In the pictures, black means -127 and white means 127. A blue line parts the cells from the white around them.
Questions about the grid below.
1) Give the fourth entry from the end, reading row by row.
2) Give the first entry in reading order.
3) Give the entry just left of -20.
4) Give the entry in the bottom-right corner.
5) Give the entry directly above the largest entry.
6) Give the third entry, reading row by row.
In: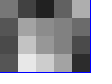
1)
104
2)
-8
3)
1
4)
-83
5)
67
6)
-94

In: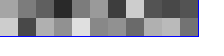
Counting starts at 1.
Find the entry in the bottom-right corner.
-12
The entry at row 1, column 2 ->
-3
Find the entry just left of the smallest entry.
-32
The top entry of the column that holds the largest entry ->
-3
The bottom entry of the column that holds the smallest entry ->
17
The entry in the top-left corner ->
37
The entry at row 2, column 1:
77

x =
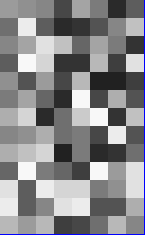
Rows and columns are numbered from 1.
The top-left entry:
27
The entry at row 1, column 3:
6
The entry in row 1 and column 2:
16
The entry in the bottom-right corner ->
6
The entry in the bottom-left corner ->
56
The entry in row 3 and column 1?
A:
6
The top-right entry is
-34
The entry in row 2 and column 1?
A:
-16
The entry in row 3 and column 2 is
36

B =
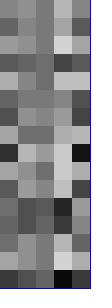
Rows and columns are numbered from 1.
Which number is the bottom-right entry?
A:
-69
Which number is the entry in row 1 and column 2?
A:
16
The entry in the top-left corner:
5
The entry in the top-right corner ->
5
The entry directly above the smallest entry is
83
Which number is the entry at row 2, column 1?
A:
-27
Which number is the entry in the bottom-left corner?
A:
-69
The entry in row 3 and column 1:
27
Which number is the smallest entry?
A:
-117
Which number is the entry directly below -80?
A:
36
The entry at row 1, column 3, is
-6
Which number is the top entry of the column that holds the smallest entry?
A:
54
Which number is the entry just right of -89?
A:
27
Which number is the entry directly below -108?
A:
45
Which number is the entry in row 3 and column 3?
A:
-6

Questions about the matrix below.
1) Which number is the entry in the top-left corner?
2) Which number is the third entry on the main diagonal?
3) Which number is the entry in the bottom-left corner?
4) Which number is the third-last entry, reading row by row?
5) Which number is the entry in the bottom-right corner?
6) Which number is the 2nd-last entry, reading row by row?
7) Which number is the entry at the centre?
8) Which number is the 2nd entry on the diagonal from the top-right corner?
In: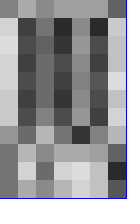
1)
1
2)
-29
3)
-11
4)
83
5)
-41
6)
65
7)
-74
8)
-85

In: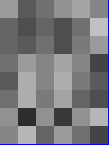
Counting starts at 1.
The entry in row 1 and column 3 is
-15
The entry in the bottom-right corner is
-59
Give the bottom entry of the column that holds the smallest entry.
54
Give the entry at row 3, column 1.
-27
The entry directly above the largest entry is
5
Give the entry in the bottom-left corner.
5
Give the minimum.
-82
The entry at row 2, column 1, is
-27

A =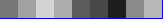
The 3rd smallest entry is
-36
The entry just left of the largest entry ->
33
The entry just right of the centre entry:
-55
